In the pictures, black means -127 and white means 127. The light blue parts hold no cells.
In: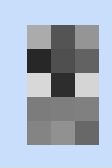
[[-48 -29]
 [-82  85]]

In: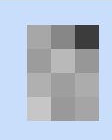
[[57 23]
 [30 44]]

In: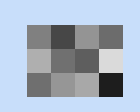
[[-15 -33]
 [ 22  40]]

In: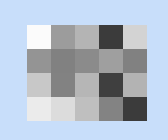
[[ 1 11]
 [ 2 54]]

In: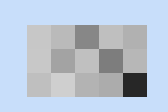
[[35 64]
 [79 51]]

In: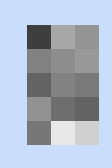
[[13 25]
 [ 2 -6]]

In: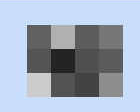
[[-91 -47]
 [-45 -60]]

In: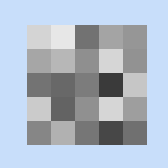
[[ 55  15]
 [-23  -3]]
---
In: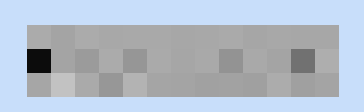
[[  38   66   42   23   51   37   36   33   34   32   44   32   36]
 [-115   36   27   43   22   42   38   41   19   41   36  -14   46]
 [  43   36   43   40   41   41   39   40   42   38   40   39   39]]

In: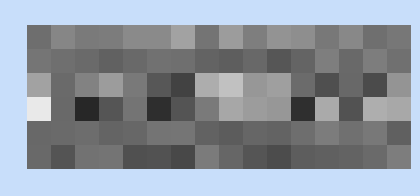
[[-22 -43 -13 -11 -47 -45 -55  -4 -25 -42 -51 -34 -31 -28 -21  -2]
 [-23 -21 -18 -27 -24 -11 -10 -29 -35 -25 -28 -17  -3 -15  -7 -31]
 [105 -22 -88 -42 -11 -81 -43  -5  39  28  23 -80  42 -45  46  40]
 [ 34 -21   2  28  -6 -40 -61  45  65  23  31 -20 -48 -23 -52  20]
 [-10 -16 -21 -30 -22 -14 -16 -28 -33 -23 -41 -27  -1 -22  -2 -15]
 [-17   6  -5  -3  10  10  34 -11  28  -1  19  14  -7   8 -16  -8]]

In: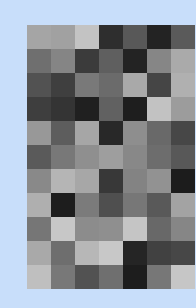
[[ 63  -7 -45 -16 -98  -8  70]
 [ 41 -17  55  72 -90 -62 -56]
 [ -9  71  12  15  69 -23   6]
 [ 47 -98  -4 -48  -8 -38  35]
 [  9  53  39 -71   3  18 -99]
 [-37  -7  15  30   8 -18 -39]
 [ 24 -34  38 -87  14 -22 -56]
 [-65 -75 -95 -30 -97  66  28]
 [-45 -64  -6 -20  41 -58  48]
 [-16   5 -68 -32 -92   6  42]
 [ 37  33  67 -81 -39 -92 -37]]

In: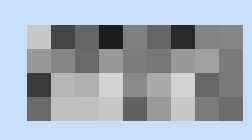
[[-22  64  64  71 -29  26  71  -3 -17]
 [-69  54  47  83   9  42  82 -24  -6]
 [ 24   6 -22  24  -2  -9  25  32  -4]
 [ 72 -58 -26 -98   0 -25 -86   4   6]]

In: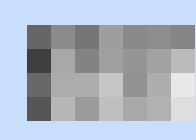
[[-41  55  27  63  40  49  94]
 [-23  44  45  69  18  45 104]
 [-64  40   3  31  21  34  58]
 [-25  11 -10  30   9  13   5]]

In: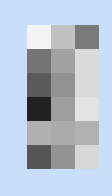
[[-41  19  87]
 [ 48  42  49]
 [-94  30  99]
 [-37  18  90]
 [-11  33  90]
 [115  65  -5]]

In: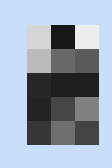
[[ -72  -16  -60]
 [ -92  -57    2]
 [ -88  -97  -97]
 [  59  -22  -37]
 [  86 -104  110]]

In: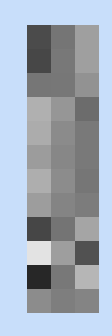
[[ 12  -1   4]
 [-88  -7  54]
 [ 99  30 -46]
 [-57 -11  37]
 [ 29   4  -3]
 [ 46  12  -9]
 [ 28   7  -6]
 [ 44  11  -6]
 [ 48  22 -19]
 [ -9  -8  18]
 [-56  -7  31]
 [-52 -10  31]]
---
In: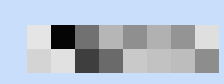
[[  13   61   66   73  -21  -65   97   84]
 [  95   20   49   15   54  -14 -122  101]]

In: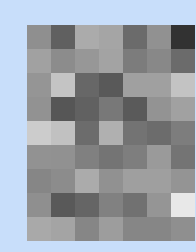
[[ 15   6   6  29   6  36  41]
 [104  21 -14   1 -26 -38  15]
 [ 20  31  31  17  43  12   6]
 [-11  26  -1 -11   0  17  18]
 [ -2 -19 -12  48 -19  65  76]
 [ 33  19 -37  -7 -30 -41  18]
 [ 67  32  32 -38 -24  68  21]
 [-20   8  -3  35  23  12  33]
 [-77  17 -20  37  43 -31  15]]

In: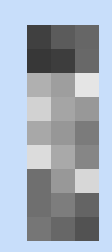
[[-45 -24  -9]
 [-27  -2 -16]
 [ 87  24 -16]
 [  6  41  92]
 [ -4  23  40]
 [ 24  37  82]
 [101  30  48]
 [-23 -66 -72]
 [-25 -36 -63]]

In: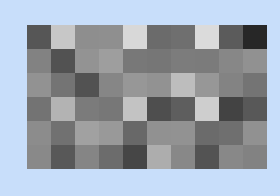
[[  2   8 -44   8  45 -57 -19   5 -39   9]
 [ 17 -16 -20  18  17 -23  25  33 -14  12]
 [-39 -60  78 -33 -49  67  -8  -4  51 -12]
 [-11   3  23  61  18  23   6 -45 -11  18]
 [ 17   7  -4  -3  -9  -7  30  19 -45   2]
 [-88 -36  91 -16 -20  88  15  14  71 -41]]

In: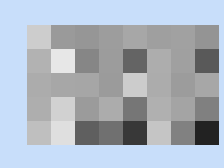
[[-93   1  69 -71 -15 -32  95  63]
 [  0  36  48  -9  44  27  81  46]
 [ 39  28  44  76  27  38  39  44]
 [-38  32  45 -27  28   6 103  50]
 [ 20  33  31  39  29  22  26  77]]

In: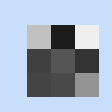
[[  19  -54  -59]
 [ -76  -42  -63]
 [ 111 -100   64]]

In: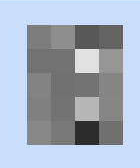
[[-15 -83  -7   8]
 [  6  54 -12   0]
 [  5 -12 -14   3]
 [ 22  97 -13 -13]
 [-28 -39  14  -2]]

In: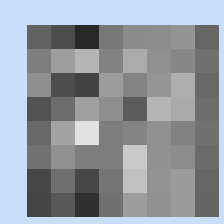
[[-27  27  17  28 -14 -79 -39 -59]
 [-26  26  20  65 -10 -56 -16 -56]
 [-20  12  17  73  -1  -1  17 -13]
 [-14   2  16   4  -2  97  35 -23]
 [-18  42  53 -35  14  31 -19 -45]
 [-23  46  21   4  28 -60 -50  14]
 [-15   7  16  43   2  53  30  -1]
 [-26  20  12  11  -7 -87 -50 -28]]

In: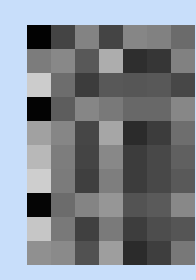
[[  -7  -65  -84   30  -46   10   16]
 [ -42  -50  -66   -5  -63   -6   70]
 [   8  -37  -44   22    4  -19 -122]
 [ -38  -55  -67   -1  -64   -4   78]
 [ -31  -55  -67    8  -59   -2   56]
 [ -17  -67  -84   38  -57    6   33]
 [   7  -23  -23   -6    6  -34 -124]
 [ -56  -39  -41  -39  -67  -18   76]
 [   1  -73  -81   45  -39    8   -3]
 [ -20    1    6  -59    3  -59 -125]]
